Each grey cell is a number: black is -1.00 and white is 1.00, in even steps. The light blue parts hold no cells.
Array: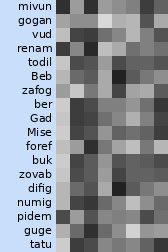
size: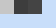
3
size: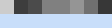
8
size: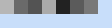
7
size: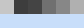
6
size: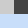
2
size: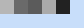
5

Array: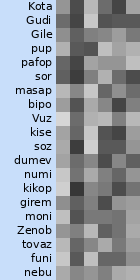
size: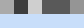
6
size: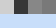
4
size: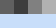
4
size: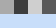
4

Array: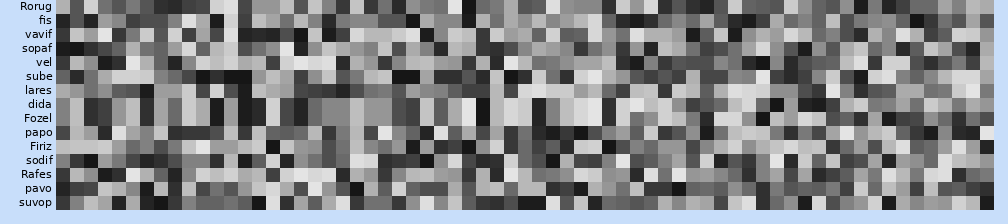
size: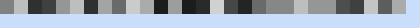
29
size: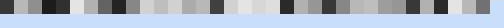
35
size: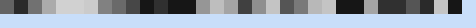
33
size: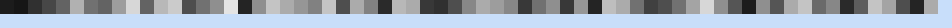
67
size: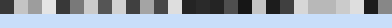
28

